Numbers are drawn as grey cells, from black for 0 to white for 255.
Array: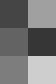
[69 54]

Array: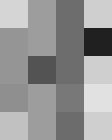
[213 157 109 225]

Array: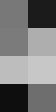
[120 174]

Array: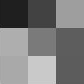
[ 31 122  92]

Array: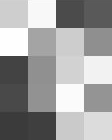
[206 164 210 148]

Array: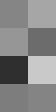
[133 108]
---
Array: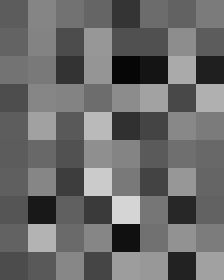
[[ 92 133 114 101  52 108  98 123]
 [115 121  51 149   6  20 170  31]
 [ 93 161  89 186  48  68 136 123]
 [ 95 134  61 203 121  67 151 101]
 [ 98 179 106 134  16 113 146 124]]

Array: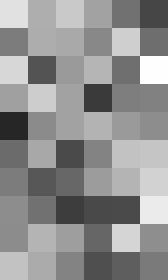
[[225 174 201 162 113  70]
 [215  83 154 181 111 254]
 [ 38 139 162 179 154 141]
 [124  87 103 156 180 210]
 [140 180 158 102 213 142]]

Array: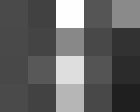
[[ 74  65 254  85 138]
 [ 72  88 222  84  43]]

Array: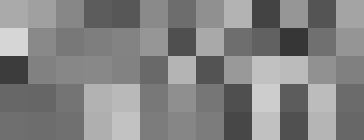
[[170 160 135  92  87 138 109 144 179  67 150  84 164]
 [ 60 129 135 136 130 105 180  83 153 193 187 145 128]
 [111 109 112 175 194 124 134 124  71 193  80 181 103]]

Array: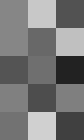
[[134 200  82]
 [ 84 111  34]
 [114 208  64]]

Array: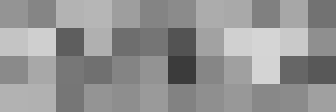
[[148 133 179 182 158 132 139 172 169 128 167 114]
 [138 168 119 112 132 147  59 134 160 212 102  88]]

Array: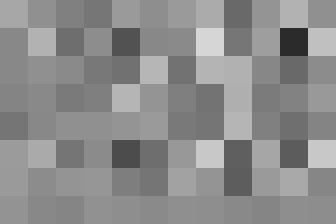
[[167 144 128 118 154 142 154 171 105 148 178 144]
 [136 144 138 120 113 182 114 180 177 135 105 140]
 [117 136 144 144 148 154 121 117 181 128 111 132]
 [154 140 148 150 126 117 162 148  93 154 169 134]]

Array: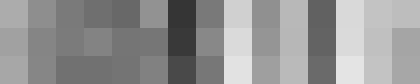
[[172 142 122 111 104 146  53 121 208 144 184  97 217 195 189]
 [167 134 113 113 116 129  73 119 226 159 186 106 228 195 167]]
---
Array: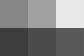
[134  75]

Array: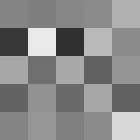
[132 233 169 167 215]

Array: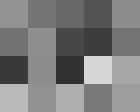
[146 143  49 121]

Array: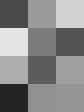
[ 74 123 158]

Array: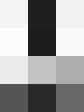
[245  28 173]

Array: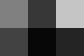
[128   7]
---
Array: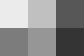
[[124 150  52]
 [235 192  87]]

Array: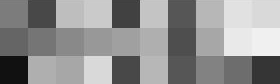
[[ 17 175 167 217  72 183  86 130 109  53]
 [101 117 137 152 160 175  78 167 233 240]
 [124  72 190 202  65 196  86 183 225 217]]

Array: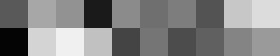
[[  4 212 240 193  68 117  76  96 132 154]
 [ 89 167 146  26 139 111 125  83 199 220]]

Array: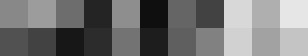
[[ 81  66  23  44 115  29  95 129 209 162 196]
 [136 156 109  36 142  15 101  66 216 175 230]]

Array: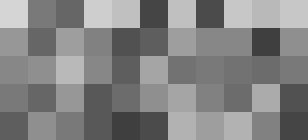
[[ 94 143 121  88  63  75 178 158 178 129  69]
 [121 102 151  88 108 143 165 129 108 171  81]
 [135 143 185 135  94 165 114 121 114 108 121]
 [151 102 158 129  81  94 158 135 135  63 143]
 [213 121 102 206 192  69 192  75 199 185 199]]

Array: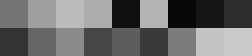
[[ 51 101 138  71  93  58 123 194 201]
 [117 159 187 173  16 180   8  22  44]]

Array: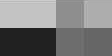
[[ 33  33 110 102]
 [195 195 142 174]]

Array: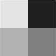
[[177 127]
 [227  32]]

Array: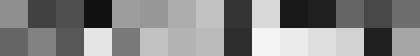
[[101 129  87 229 121 194 179 186  45 243 236 222 210  31 165]
 [143  65  79  17 157 151 173 194  51 216  24  31 101  71 109]]
